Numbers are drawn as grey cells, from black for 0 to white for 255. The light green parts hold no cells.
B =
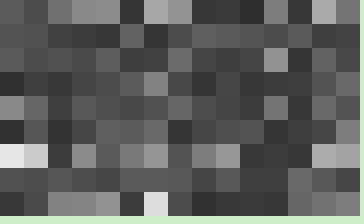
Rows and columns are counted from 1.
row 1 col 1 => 91
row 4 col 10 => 71
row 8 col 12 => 64
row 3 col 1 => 90
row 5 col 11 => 59
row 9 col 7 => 221
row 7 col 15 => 163
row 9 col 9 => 50
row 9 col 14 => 114
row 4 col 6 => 91
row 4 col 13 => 62
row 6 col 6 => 92
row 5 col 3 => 64
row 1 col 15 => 115
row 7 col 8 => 83
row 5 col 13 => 55
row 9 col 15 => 125
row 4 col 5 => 75
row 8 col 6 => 90
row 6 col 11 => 83
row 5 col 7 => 81
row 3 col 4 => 73
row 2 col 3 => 65
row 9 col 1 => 57
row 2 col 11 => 85
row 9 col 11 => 58
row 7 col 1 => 229
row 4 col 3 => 57
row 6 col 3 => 51
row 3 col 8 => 107
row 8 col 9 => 69

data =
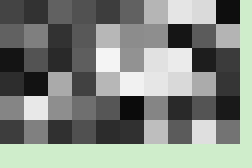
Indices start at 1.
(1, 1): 68
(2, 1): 96
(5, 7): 132
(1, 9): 218
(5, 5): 86
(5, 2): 231
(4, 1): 45
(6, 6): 48
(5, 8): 41
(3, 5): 244
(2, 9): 91
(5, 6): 11
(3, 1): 20
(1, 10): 14
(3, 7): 225
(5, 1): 133
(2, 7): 142
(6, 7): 190
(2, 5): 183

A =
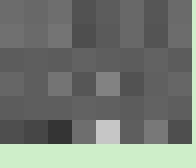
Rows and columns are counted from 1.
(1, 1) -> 108
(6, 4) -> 111
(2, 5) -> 90
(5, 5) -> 96
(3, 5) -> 94
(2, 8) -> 109
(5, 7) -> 98
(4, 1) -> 103
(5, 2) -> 94
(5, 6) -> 93
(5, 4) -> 99
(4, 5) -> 129
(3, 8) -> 93
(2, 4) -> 79

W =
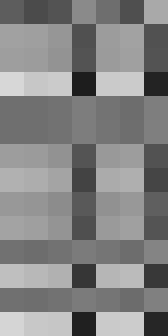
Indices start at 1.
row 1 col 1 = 93
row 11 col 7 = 132
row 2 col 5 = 156
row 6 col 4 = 125
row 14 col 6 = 204
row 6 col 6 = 110
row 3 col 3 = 147
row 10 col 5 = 154
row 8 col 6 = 175
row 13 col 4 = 123
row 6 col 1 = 111
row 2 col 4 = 80
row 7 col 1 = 157
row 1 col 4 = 138
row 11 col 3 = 114
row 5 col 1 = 111
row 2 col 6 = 162
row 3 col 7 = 83
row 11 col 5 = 117
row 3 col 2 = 156
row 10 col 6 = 160
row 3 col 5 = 155
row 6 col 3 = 114
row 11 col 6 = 109
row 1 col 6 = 79
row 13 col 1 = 112
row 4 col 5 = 202
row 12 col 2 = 184
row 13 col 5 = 117
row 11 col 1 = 113
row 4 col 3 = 203
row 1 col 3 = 83

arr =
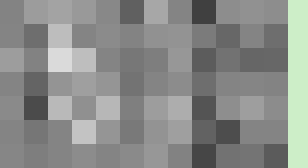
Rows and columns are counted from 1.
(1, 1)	131
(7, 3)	132
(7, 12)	91
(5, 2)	75
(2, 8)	147
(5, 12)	140
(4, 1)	132
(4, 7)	132
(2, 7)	145
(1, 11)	145
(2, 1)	132
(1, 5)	136
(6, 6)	121
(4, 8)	140
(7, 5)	132
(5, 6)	127
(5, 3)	185
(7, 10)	114
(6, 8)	159
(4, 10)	132
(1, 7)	167
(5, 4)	144
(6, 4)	195
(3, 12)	103
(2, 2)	110
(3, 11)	102
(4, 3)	148

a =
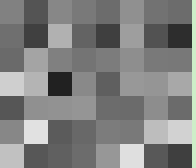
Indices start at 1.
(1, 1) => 129
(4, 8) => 168
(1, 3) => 135
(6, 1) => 135
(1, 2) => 84
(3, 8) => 120
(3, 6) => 142
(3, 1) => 106
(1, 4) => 121
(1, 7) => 114
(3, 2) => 164
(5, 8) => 107
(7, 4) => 108
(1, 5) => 108
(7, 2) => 87
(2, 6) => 158

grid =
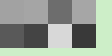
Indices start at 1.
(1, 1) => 162
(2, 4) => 57
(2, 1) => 89

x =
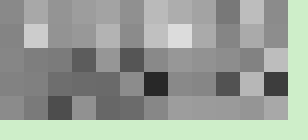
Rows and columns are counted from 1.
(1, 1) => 137
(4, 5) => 106
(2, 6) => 139
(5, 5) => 103
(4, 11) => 183
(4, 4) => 107
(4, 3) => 110
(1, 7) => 186
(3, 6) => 85
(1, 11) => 189
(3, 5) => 150
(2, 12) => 141
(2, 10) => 133
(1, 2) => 168
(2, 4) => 152

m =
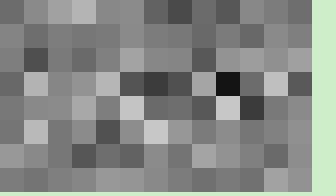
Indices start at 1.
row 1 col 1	108
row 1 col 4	180
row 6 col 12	129
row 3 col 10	147
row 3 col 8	133
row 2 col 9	105
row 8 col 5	152
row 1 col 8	74
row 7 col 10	146
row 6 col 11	118
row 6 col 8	151
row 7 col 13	141
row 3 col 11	157
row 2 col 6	138
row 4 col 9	165
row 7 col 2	137
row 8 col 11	113
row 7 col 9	164
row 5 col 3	139
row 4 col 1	104
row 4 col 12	191
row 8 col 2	116
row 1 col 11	136
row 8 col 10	122
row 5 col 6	196
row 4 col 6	84
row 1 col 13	110
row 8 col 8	124
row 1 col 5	136
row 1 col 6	139
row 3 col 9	88
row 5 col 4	168
